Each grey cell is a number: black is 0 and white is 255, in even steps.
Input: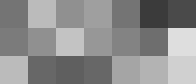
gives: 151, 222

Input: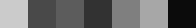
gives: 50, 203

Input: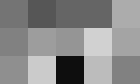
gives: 149, 209

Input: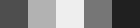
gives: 238, 238

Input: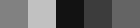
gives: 18, 193

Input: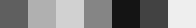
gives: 133, 238

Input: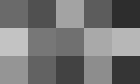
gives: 112, 195

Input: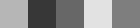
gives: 103, 226
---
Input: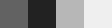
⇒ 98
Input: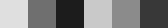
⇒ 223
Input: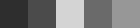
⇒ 46
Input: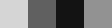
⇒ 213
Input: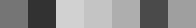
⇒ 117
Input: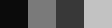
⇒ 11
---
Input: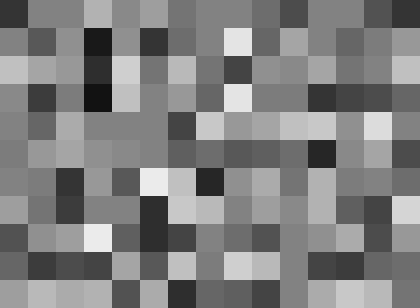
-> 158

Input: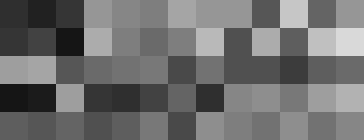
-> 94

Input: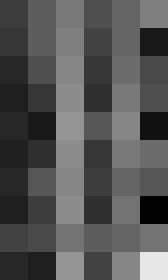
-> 39

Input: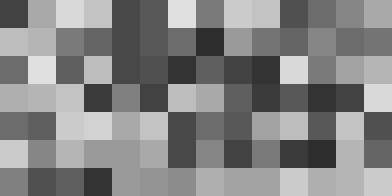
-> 128

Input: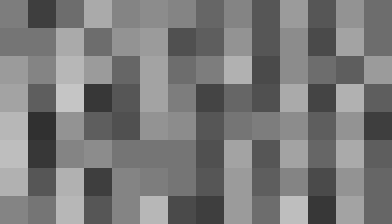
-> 132
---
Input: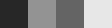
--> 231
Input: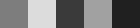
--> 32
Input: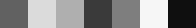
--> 15
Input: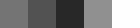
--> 254
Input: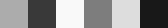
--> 24
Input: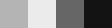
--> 19
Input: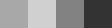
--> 51
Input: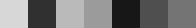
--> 116
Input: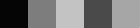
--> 166
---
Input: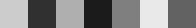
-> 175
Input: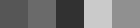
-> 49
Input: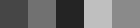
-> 36
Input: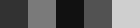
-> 17
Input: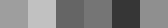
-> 101
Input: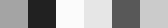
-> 251
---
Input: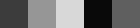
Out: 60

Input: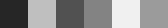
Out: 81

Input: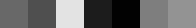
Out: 28

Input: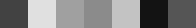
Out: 66

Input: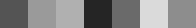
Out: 84

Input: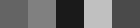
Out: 74

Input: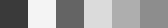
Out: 100

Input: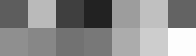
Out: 63

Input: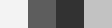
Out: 93
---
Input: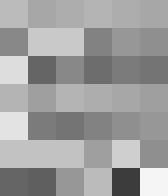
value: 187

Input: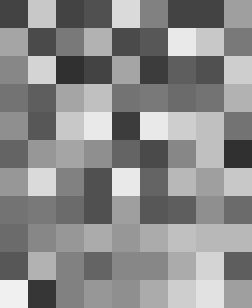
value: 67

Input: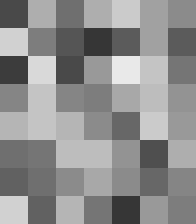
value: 73

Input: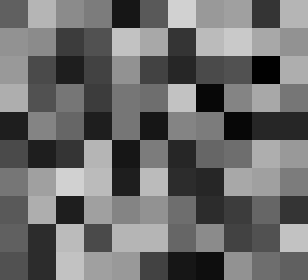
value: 96

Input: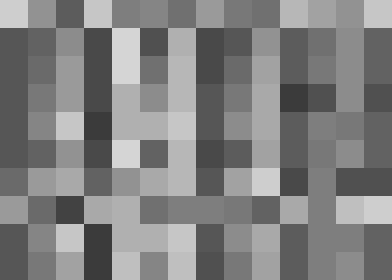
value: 206
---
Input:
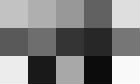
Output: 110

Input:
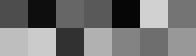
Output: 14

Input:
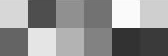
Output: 78

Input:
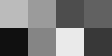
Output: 155

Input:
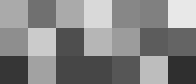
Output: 203

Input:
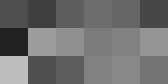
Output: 156

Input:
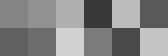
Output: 145
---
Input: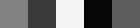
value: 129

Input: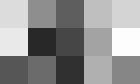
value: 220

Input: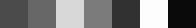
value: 75

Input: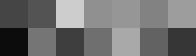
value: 69

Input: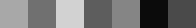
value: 168

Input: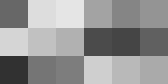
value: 103
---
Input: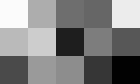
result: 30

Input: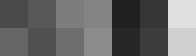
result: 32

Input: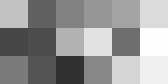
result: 226

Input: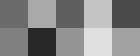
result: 95

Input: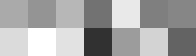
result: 233

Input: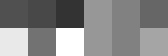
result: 151

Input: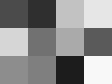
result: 113

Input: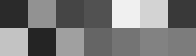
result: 240

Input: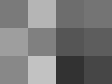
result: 128
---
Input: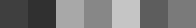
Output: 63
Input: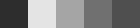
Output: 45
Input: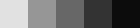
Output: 225
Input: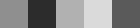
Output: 143
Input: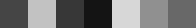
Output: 69
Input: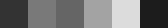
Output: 51
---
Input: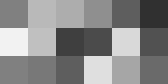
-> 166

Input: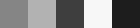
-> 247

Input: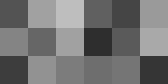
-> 117

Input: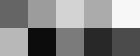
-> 40

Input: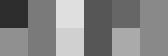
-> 170

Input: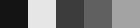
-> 96

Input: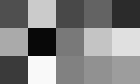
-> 145

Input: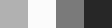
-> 122
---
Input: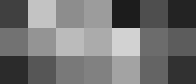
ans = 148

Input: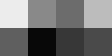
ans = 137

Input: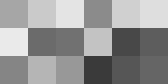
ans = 107

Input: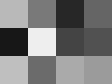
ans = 238

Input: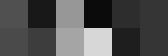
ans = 24

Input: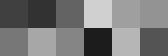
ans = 50

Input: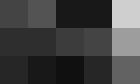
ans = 46

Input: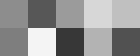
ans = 87

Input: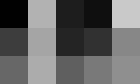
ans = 165

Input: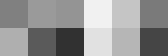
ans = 154
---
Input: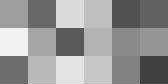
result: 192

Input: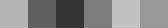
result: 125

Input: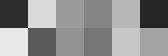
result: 132

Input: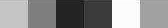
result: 59

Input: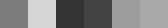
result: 67

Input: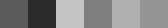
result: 126
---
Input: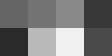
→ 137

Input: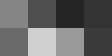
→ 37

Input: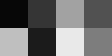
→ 162

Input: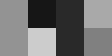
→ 41

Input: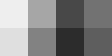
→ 72

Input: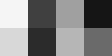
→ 160

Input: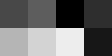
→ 0

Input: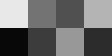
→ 80
